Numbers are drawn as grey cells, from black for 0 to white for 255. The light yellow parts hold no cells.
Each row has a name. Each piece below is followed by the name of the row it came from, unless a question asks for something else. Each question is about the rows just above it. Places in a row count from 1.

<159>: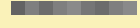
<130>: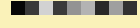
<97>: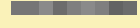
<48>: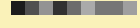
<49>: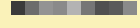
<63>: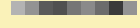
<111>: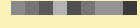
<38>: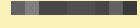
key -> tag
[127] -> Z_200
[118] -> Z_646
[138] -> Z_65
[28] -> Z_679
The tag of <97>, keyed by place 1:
Z_646
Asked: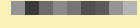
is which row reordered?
<63>
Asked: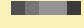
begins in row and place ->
<111>, 5
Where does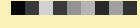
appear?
<130>
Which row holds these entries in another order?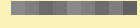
<159>
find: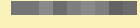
<97>
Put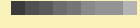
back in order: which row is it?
<63>

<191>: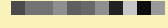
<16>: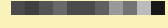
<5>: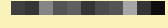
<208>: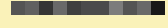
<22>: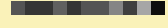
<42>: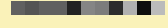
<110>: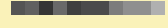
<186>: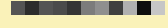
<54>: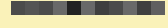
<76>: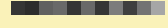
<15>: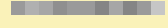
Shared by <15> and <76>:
[166]
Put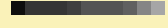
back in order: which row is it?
<22>
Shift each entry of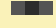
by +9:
[93 53 93]

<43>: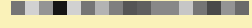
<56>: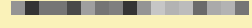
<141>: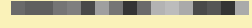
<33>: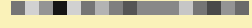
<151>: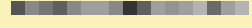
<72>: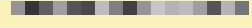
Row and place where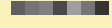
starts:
<141>, 3
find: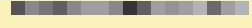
<151>
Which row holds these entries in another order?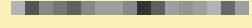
<151>
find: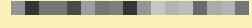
<56>
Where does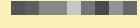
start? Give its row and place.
<43>, 9

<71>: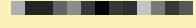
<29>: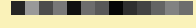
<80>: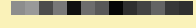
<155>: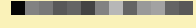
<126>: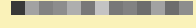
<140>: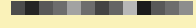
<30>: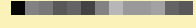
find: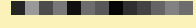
<29>
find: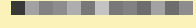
<126>
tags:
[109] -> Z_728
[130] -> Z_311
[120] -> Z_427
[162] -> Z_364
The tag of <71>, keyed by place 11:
Z_427
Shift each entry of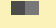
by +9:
[ 85 129]
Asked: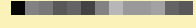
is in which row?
<30>
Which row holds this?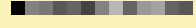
<155>

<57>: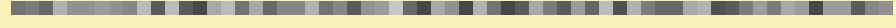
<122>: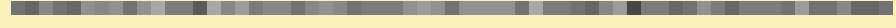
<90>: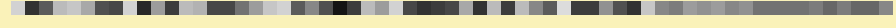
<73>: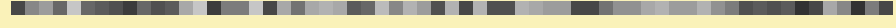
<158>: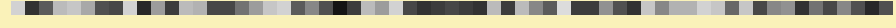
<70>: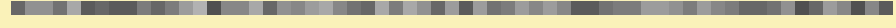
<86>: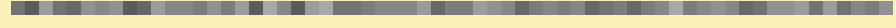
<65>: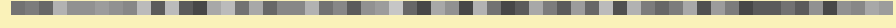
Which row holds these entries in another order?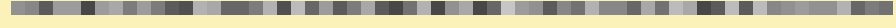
<57>
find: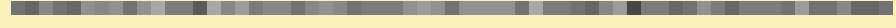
<122>
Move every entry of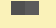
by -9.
[71 82]

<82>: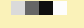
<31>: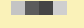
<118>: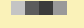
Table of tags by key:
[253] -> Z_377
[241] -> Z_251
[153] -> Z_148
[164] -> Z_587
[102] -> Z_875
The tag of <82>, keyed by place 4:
Z_377
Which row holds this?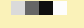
<82>
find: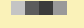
<118>
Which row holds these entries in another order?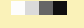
<82>

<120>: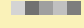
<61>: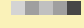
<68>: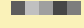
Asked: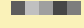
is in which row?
<68>
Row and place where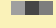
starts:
<68>, 3
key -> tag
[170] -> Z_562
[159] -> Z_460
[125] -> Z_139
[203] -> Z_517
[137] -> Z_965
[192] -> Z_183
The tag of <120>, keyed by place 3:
Z_460
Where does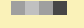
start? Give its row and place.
<61>, 2

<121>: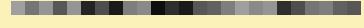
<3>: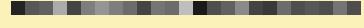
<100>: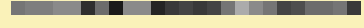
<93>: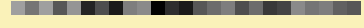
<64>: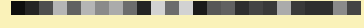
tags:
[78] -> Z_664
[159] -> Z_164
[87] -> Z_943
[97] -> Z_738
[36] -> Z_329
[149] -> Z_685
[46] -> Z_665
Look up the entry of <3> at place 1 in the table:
Z_329
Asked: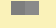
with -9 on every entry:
[117 129]
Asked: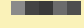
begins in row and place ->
<3>, 17
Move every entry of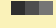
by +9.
[ 55  87 126]

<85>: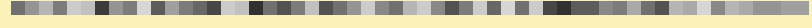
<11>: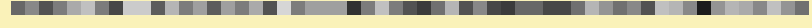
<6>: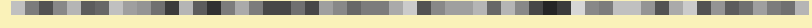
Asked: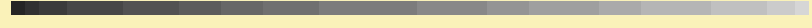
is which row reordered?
<6>
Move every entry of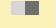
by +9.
[223 121]
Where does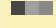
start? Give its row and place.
<6>, 22
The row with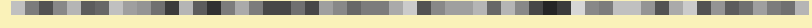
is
<6>

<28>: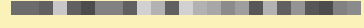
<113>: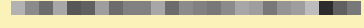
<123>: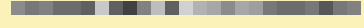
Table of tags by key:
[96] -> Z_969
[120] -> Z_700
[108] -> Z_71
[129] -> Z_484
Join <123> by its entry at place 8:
Z_969
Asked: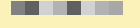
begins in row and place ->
<28>, 8
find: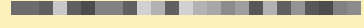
<28>
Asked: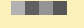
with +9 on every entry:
[187 105 157  96]
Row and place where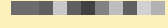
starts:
<123>, 4
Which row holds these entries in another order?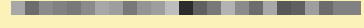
<113>

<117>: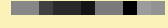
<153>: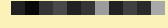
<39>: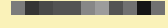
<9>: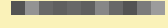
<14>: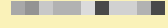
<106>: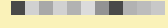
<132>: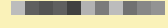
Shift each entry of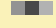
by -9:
[138  64 169]
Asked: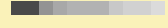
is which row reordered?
<14>
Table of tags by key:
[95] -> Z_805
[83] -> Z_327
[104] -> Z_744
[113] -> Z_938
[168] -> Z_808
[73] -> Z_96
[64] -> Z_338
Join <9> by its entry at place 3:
Z_744
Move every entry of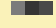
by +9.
[132  62  82]
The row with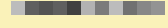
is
<132>
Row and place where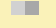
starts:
<106>, 2

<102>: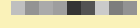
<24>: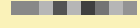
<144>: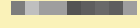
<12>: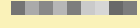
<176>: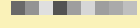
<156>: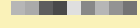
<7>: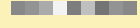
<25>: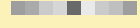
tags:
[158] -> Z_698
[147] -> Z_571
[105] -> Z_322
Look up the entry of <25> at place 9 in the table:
Z_698
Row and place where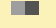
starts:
<144>, 4

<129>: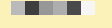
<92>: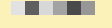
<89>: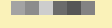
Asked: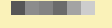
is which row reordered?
<89>
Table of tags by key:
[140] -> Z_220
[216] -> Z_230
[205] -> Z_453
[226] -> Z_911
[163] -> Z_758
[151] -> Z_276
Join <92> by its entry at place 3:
Z_230
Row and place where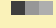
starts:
<129>, 2
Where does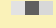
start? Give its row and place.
<92>, 1

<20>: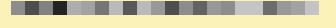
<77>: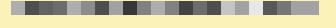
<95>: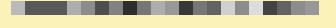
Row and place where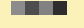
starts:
<95>, 6
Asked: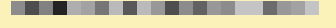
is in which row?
<20>
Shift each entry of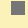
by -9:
[109]

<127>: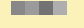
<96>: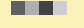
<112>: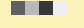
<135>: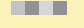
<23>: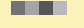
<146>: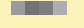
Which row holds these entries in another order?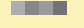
<127>
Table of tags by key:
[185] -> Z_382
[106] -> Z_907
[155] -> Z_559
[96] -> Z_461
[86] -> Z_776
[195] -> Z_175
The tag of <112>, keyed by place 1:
Z_461

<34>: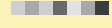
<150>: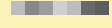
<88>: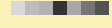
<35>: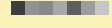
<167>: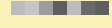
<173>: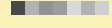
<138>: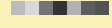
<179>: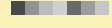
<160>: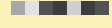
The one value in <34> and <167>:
[105]
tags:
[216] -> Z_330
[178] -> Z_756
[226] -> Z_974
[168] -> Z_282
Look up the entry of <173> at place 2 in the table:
Z_756

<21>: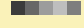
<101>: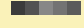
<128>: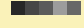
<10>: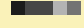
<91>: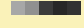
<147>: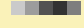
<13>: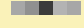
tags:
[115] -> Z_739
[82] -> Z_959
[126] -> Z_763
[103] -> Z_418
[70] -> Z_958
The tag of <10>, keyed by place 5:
Z_739
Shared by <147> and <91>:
[50]
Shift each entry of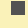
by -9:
[73]
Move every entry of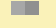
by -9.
[158 135]
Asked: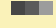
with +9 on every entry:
[ 79 100 165]
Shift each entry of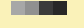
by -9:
[158 135  50  30]

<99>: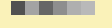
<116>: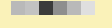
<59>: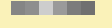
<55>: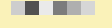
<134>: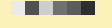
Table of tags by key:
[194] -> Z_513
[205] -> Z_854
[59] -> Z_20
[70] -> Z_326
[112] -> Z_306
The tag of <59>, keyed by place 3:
Z_854
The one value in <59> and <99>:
[142]
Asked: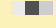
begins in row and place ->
<134>, 1

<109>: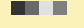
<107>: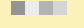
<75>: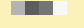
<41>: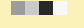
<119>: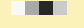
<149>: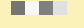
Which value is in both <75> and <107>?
[179]
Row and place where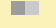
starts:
<41>, 1
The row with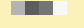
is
<75>
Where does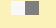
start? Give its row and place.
<149>, 2
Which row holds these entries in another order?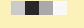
<119>

